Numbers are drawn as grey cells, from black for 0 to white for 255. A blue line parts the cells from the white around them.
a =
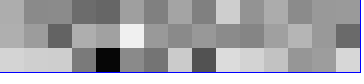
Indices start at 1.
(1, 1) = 173
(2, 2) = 156
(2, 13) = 181
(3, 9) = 82
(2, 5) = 161
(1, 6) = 159
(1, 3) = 139
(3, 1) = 212
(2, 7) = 153
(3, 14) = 157
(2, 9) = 152
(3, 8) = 203

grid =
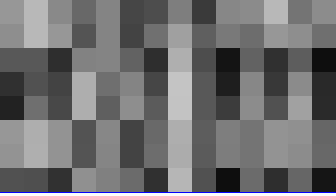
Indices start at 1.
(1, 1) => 150
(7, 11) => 115
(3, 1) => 88
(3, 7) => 46
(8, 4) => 144
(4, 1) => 47
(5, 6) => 142
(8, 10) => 14
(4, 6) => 132
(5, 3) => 72
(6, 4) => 83
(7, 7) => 108
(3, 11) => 99
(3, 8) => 176
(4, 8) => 196
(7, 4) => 84
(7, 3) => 148
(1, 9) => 58
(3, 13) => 93
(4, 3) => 66
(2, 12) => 150
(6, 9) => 93
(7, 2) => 176
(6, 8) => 174
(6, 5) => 135
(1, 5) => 132
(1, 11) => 139
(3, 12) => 48
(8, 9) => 80
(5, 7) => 91
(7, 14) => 104
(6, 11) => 115

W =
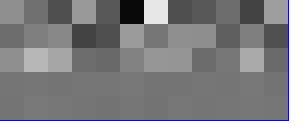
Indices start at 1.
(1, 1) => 143
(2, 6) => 155
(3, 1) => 143
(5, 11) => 119
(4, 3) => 116
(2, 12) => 80
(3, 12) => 106
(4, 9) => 118
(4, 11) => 120
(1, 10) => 109
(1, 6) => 9
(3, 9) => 108
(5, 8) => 119
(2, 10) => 95
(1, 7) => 231
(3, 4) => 109
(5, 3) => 119
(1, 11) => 67

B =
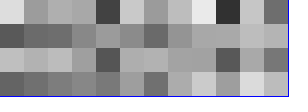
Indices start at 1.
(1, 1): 221
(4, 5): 121
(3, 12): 119
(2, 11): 189
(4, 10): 158
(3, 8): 163
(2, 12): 180
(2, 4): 136
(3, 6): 174
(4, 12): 188
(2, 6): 139
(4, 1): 100
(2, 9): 168
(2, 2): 107
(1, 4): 168

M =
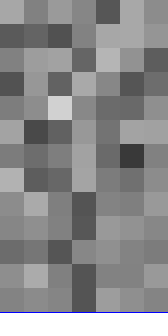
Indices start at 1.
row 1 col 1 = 167
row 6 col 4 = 152
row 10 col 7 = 135
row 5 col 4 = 136
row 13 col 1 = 131
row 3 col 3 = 162
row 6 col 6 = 163
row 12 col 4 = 84
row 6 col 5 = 115
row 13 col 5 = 157
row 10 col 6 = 146
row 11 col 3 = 85
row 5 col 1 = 125
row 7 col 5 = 106
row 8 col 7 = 140
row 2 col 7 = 149
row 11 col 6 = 131
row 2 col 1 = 90
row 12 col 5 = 130
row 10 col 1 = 134
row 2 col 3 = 81
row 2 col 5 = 167
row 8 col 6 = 112
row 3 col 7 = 93
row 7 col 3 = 126
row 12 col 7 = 153
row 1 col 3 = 154

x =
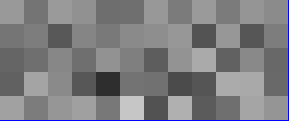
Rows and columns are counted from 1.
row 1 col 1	153
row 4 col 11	169
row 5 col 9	91
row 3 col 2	111
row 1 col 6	111
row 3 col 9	170
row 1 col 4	145
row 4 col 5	46
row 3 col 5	146
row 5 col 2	124
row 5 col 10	111
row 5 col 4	160
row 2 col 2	125
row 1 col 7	152
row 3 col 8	147
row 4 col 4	87
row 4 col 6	115

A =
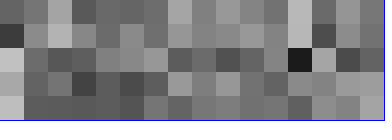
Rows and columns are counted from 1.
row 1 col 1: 100
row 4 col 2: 99
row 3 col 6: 136
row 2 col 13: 183
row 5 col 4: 89
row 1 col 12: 114
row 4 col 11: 114
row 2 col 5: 107
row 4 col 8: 153
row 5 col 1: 190
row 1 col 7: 109
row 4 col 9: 126
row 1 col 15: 149
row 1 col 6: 101
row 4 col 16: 157
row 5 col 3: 91
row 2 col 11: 152
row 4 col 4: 67
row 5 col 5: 92
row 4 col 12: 99
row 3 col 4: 94
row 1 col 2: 117
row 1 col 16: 119
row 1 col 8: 165

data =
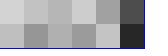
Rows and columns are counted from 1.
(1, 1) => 211
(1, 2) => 194
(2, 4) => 155
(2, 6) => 39

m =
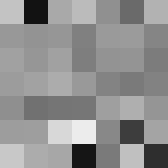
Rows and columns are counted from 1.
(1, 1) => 195
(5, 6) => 175
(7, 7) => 46
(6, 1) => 157
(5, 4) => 118
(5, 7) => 149
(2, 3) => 150
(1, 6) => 106
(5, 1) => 143
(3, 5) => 147
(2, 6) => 155
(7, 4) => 21
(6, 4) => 236
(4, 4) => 153

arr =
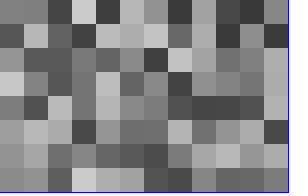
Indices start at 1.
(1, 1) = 129
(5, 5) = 181
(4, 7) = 137
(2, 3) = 98
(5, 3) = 186
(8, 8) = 74
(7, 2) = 166
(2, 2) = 183
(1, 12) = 135
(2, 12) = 59
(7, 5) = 102
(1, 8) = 58
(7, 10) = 184
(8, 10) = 101
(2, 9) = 173
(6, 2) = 184
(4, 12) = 172
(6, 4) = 73
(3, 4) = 121
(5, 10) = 71
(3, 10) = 113
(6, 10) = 148
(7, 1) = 147
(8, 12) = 124
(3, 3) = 89
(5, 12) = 178

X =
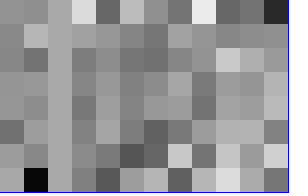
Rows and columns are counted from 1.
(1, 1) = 147
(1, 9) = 235
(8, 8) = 96
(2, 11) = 141
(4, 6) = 129
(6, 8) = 121
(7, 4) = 139
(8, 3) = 169
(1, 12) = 41
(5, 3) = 169
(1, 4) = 219
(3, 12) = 154
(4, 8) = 166
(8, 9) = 182
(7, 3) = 169
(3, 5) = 141
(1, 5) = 103
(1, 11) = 115
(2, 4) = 161
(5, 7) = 152
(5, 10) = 163
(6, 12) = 130
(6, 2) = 157
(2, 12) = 144
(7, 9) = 116
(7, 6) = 85
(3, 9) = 147
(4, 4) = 134
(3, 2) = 115
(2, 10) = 135
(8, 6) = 157
